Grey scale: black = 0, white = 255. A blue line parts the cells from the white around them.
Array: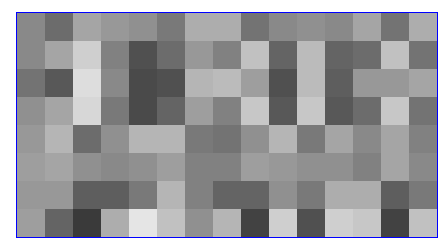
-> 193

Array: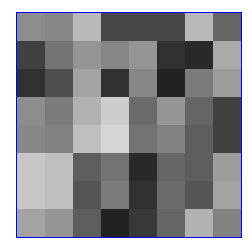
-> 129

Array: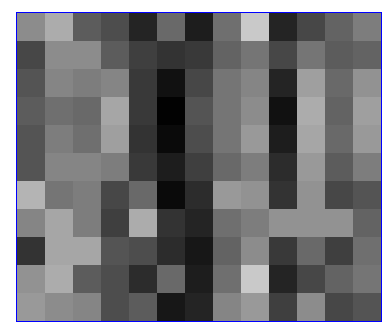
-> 84

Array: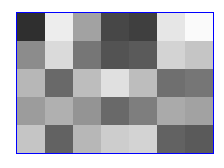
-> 90

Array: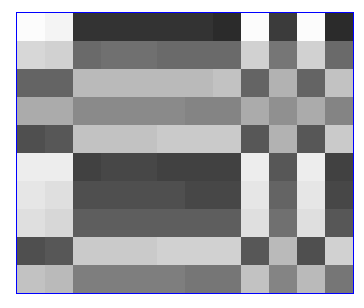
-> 118

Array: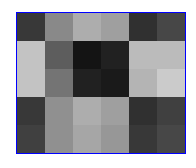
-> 71

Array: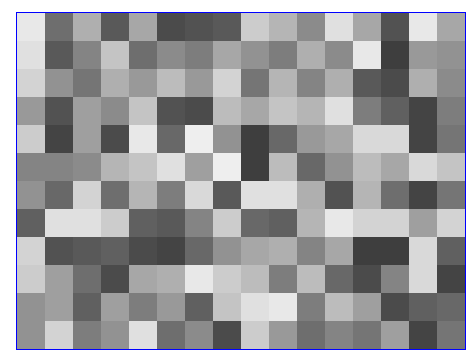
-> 117

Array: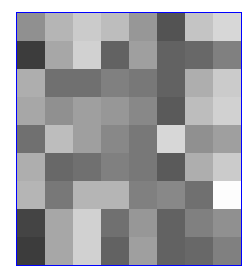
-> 128

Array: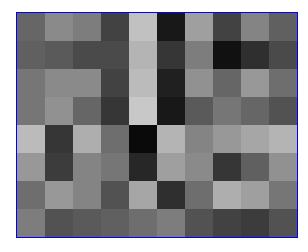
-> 82
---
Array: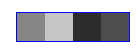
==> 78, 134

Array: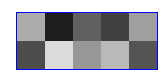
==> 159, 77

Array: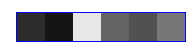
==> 119, 45

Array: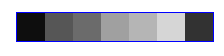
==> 50, 14

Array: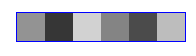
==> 189, 147

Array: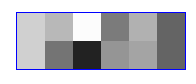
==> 100, 208

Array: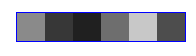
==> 77, 138

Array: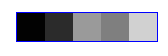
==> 209, 2

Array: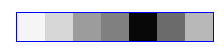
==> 184, 245
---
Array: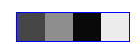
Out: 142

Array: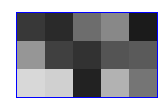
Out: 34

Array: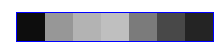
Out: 123

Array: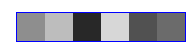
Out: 215

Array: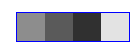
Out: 90

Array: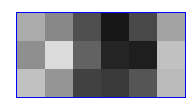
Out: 57

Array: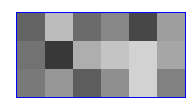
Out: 143

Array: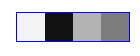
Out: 18
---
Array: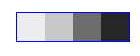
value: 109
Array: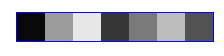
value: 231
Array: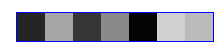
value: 53
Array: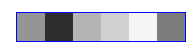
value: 180
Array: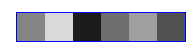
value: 27
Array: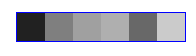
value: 160
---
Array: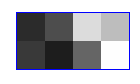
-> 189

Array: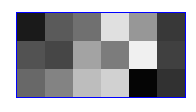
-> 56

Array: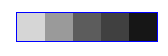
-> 22

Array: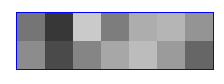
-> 148

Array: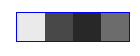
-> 108

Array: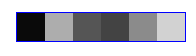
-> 210

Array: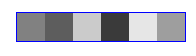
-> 158
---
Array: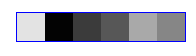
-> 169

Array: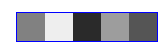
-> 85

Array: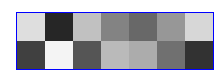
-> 104

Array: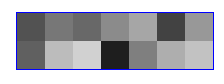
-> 166

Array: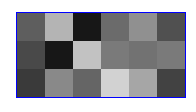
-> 144

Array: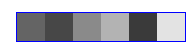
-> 58

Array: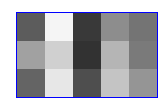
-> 116

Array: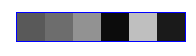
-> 191

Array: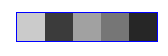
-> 38
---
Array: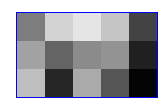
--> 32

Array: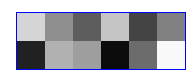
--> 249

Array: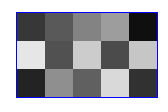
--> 198

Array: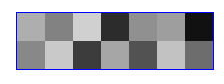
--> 109

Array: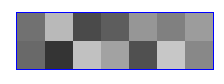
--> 136

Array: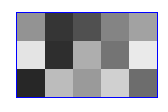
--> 234

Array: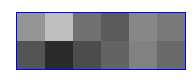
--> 106

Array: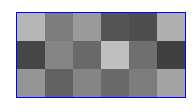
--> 64
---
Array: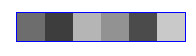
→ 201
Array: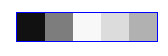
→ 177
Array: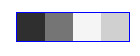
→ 208
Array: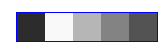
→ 83
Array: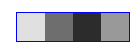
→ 153
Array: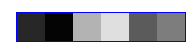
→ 125
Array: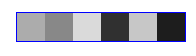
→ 29
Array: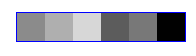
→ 1
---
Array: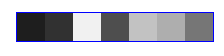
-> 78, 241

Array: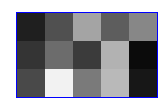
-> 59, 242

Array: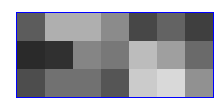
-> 120, 217

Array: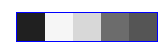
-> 216, 246

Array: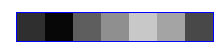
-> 143, 200

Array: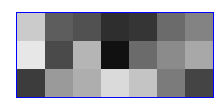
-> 17, 231

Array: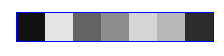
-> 142, 228

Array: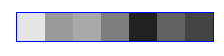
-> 127, 229

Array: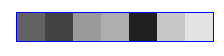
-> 174, 227

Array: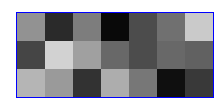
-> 104, 210
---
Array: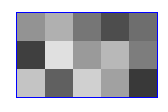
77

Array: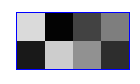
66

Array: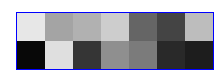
68

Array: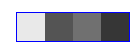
112

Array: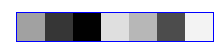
76

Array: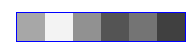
116
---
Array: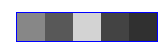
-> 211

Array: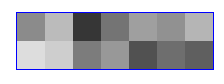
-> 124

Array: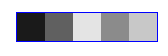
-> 228

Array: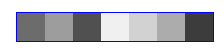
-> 80

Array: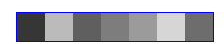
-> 95

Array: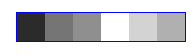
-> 143

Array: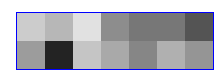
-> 197

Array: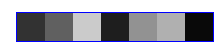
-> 203
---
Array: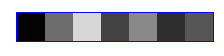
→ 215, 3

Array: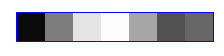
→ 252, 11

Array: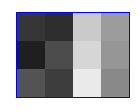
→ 234, 31

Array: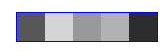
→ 213, 45

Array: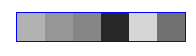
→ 214, 39

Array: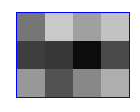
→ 201, 12

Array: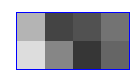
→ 221, 54

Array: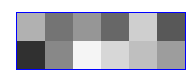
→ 245, 48
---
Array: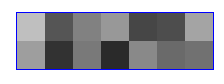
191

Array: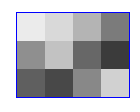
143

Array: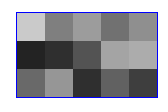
35

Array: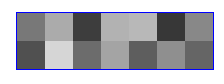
120

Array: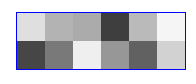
223

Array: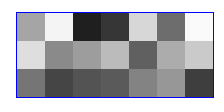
222

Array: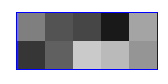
127

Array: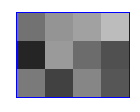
37

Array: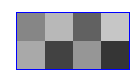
134

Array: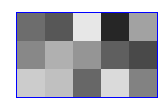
136
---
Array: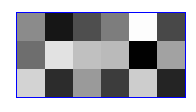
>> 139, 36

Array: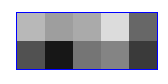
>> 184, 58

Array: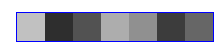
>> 193, 102

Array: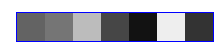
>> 99, 51

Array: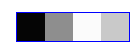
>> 5, 201

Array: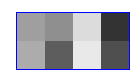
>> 159, 79

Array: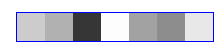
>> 204, 232

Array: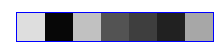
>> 222, 167

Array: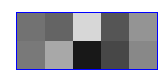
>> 114, 136
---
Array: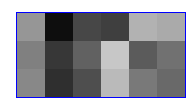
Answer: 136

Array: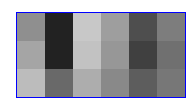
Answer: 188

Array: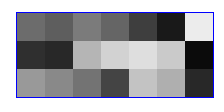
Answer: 153

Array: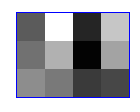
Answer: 141

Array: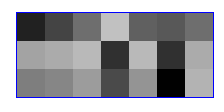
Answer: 126

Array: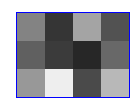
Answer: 152
